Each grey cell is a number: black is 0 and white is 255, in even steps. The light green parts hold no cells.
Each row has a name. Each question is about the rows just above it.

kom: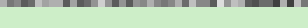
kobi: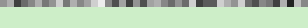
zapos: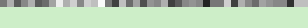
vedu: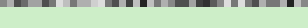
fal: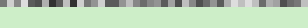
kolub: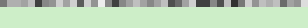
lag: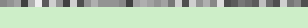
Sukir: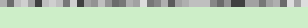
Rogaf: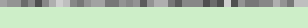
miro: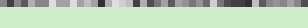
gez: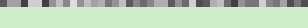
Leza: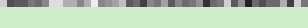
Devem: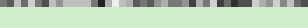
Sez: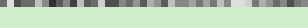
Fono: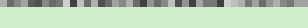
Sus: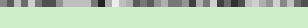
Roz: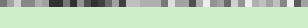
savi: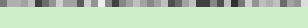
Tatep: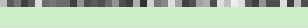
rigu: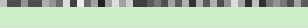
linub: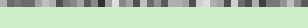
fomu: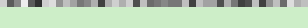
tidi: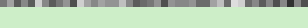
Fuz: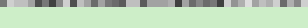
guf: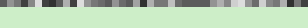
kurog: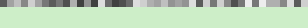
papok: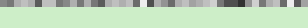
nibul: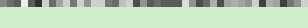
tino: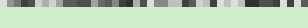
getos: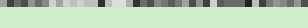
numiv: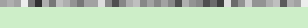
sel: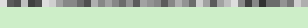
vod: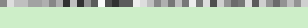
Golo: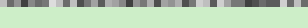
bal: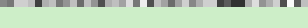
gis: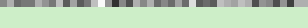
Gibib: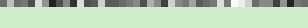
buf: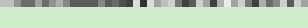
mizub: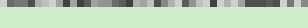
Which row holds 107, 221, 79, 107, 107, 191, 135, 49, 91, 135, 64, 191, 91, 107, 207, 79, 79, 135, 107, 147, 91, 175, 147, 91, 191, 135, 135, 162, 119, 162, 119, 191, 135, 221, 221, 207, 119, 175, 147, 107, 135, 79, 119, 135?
Sez
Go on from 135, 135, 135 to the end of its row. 79, 107, 79, 207, 79, 147, 119, 119, 135, 135, 175, 147, 119, 191, 191
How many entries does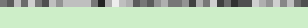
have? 44

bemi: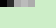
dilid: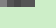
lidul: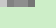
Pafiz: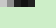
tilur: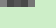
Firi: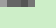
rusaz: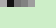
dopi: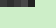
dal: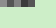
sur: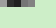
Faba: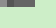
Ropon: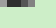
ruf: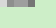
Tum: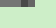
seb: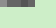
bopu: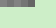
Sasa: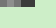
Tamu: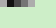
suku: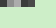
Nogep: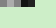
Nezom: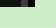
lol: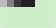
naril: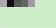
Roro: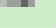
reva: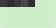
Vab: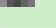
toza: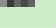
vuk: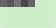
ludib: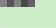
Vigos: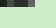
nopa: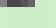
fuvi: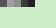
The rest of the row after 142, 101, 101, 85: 101
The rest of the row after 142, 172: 59, 73
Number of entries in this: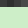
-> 4
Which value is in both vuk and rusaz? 117

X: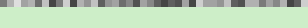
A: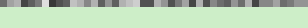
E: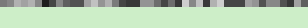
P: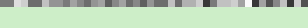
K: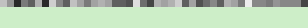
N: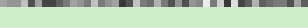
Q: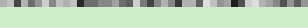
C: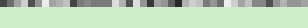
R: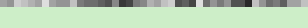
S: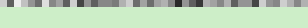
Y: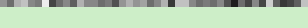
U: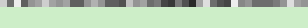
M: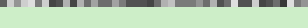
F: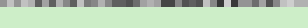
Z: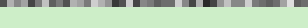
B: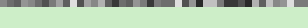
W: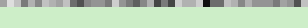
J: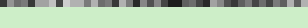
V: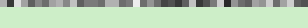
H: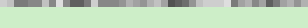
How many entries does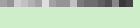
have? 19
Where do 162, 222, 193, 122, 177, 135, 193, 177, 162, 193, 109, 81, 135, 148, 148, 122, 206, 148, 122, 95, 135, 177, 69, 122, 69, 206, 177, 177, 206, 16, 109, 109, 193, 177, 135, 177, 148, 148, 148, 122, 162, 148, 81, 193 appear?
W
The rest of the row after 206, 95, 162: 81, 109, 135, 95, 177, 162, 122, 237, 135, 135, 122, 148, 135, 135, 135, 69
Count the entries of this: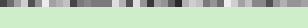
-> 44
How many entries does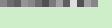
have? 14
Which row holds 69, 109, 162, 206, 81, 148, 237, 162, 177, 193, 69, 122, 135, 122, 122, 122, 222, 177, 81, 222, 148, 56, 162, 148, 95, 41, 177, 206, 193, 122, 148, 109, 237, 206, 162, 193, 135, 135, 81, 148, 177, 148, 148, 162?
C
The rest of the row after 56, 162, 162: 193, 69, 206, 177, 177, 122, 177, 109, 122, 56, 177, 122, 41, 135, 81, 135, 69, 29, 29, 95, 109, 69, 41, 162, 135, 81, 56, 95, 122, 69, 109, 69, 122, 95, 177, 95, 177

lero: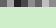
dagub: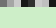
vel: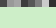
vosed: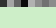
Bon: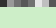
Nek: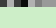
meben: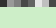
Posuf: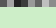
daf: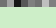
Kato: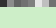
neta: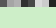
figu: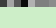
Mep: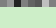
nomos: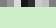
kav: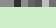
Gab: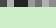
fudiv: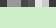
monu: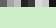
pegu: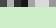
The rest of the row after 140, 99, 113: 127, 230, 191, 113
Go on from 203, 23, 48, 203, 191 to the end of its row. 23
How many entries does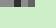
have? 5
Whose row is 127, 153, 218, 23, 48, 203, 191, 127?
nomos
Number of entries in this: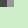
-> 2

